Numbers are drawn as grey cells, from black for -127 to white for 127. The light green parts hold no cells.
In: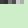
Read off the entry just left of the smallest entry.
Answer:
-64
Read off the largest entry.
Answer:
75
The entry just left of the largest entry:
-49

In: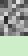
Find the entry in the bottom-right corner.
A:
-62
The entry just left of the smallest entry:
83
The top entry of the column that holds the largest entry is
99
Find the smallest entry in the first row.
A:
-62
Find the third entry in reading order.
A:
26
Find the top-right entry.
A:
-48
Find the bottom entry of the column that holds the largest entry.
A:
39
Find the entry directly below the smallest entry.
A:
-78
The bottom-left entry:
-48
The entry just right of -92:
10
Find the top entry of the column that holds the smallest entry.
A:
-48
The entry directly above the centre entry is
-3
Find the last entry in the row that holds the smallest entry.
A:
-33
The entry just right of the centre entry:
-17

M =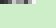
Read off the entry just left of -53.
31
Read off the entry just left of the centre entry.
74

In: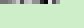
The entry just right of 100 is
-49
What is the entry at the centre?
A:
73
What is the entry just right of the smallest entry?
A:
100
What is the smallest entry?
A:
-119

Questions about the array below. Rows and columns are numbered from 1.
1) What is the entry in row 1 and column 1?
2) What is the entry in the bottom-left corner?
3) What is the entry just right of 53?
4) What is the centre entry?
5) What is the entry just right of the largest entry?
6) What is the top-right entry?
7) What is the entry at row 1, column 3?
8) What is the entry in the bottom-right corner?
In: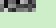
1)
38
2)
-17
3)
22
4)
-56
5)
-56
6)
-29
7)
-17
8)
38

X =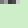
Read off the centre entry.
-68
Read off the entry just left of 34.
-8

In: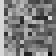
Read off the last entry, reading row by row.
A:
-13
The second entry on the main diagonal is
19
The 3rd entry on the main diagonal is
33
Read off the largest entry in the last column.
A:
3
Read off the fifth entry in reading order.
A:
3
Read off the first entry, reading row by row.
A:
87
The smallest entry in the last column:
-49
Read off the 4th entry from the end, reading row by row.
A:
46
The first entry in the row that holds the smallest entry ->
87
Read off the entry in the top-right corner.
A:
-25
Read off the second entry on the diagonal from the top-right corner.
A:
33
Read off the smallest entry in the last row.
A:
-117

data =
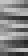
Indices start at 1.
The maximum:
79
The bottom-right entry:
-73
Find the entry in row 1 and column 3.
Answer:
66
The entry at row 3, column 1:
37
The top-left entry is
66
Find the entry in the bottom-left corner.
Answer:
-42
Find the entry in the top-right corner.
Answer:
-5
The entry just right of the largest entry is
66
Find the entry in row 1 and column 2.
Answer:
66
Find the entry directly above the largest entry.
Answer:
37
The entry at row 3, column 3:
66
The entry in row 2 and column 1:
37
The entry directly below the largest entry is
-5

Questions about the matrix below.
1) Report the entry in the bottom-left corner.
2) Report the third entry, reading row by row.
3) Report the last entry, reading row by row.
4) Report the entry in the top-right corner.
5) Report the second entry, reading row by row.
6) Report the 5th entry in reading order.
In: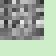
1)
15
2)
-37
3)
45
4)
-79
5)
-67
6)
-24

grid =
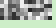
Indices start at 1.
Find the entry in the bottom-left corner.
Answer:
-78
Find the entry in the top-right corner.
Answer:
46
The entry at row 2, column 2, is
70
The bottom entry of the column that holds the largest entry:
122
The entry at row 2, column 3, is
-42
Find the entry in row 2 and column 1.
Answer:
97
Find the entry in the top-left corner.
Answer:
15
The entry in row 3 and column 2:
70
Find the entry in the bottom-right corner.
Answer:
-92
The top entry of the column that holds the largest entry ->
58
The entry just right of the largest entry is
70
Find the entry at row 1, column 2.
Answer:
109
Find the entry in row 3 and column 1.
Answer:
-42
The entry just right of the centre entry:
-92
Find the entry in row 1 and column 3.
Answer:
-13
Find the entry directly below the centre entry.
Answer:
31
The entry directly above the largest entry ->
2

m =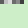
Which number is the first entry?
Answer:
-34
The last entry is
-64
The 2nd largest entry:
65

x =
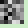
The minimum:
-127
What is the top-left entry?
-111
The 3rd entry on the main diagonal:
57
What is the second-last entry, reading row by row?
82
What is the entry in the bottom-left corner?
-41
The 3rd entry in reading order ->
94
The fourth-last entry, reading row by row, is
-26
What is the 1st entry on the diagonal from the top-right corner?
-14
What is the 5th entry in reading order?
-54
